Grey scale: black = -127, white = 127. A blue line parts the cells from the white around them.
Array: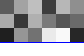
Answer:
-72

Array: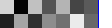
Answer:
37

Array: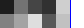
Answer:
35

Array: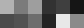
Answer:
-45

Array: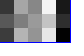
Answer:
-1

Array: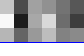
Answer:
-99

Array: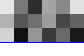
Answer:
-42
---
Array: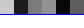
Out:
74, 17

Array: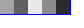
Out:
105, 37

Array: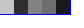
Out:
71, 2

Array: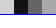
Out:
82, 41

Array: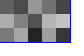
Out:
66, 53

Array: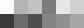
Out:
124, 103

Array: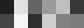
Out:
117, 98

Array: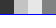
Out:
103, 67
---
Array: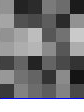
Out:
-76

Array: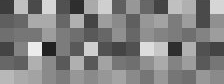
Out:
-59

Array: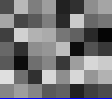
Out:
75

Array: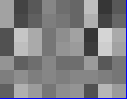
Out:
-9

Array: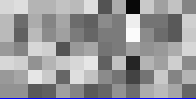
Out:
11

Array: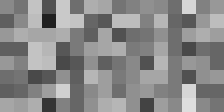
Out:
24

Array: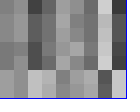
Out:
-62

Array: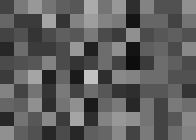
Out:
-18

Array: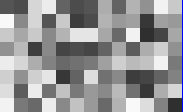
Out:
2
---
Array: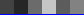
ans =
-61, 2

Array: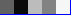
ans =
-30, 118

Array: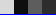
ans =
89, -82

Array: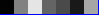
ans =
-124, 38

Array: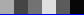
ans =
43, -120

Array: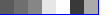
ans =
-36, 42

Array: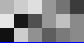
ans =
52, 10

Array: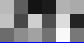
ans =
58, -7
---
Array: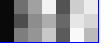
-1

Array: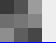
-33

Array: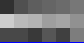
-55

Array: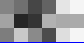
73

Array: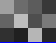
-95

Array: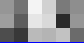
-71

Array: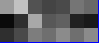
-53
